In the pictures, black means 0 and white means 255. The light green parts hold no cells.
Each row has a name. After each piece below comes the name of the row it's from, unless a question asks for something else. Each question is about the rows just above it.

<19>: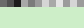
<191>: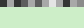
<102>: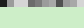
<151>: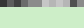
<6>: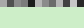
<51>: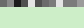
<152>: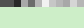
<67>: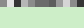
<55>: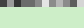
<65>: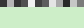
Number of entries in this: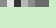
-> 7
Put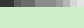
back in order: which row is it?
<67>
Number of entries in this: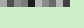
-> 10
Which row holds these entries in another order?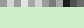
<19>
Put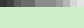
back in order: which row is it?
<55>

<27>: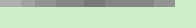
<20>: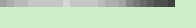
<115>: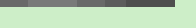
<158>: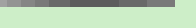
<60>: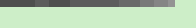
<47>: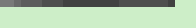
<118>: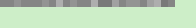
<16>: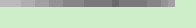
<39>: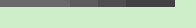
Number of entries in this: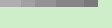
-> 14
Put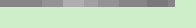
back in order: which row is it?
<27>
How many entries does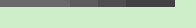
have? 25
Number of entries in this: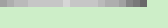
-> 21

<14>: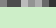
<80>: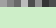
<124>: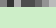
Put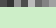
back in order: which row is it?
<80>
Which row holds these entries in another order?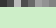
<80>

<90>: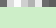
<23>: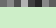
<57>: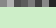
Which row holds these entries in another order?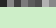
<57>
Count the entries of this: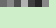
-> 7
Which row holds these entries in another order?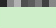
<57>
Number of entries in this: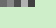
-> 5

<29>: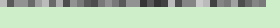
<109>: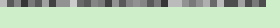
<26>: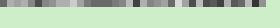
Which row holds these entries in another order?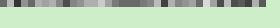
<26>
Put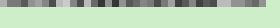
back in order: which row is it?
<29>

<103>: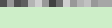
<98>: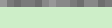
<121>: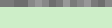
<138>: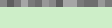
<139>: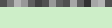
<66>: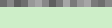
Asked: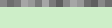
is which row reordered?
<66>
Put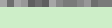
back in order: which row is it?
<138>
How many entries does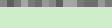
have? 16
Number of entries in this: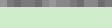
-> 16
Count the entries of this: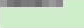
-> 9
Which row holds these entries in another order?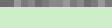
<121>
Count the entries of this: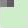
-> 2

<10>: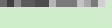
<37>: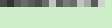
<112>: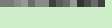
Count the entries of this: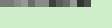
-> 13
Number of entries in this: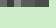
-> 7

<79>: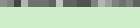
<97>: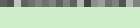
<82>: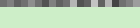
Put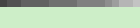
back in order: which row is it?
<79>
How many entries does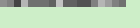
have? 18
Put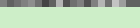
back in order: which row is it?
<79>
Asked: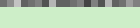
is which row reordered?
<79>

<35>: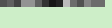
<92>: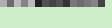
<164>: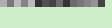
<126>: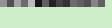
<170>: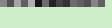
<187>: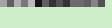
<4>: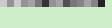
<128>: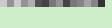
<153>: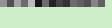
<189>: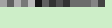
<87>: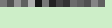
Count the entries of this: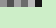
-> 6
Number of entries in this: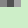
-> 3
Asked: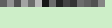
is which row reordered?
<153>
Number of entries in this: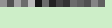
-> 15
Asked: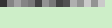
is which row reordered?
<128>

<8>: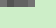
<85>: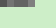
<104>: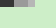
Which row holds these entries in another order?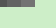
<8>
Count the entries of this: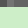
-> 4
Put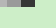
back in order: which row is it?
<104>

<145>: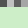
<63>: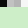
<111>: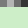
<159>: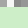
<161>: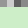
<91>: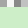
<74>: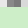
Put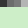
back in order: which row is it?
<111>
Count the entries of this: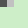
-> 2
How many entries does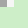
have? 2

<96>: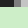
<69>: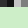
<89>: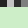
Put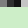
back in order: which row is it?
<69>
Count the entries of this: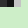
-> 3
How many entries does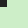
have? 1
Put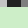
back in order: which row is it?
<96>
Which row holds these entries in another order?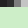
<89>
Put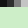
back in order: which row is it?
<69>
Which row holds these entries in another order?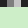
<96>

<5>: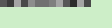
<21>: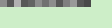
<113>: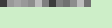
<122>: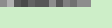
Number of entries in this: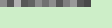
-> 13
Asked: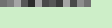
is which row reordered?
<5>
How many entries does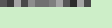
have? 13
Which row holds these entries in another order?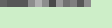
<21>

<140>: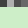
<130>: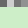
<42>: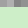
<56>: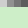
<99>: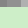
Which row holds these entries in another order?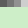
<56>
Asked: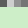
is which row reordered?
<56>
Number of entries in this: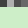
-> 4
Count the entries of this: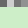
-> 4
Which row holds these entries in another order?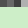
<140>
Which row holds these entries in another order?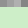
<42>

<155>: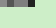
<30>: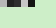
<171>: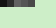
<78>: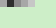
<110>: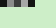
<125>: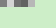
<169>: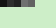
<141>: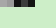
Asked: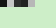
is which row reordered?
<30>
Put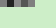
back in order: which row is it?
<155>
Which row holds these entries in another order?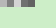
<125>
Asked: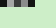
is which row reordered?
<110>
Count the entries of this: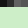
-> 4
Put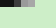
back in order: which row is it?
<141>

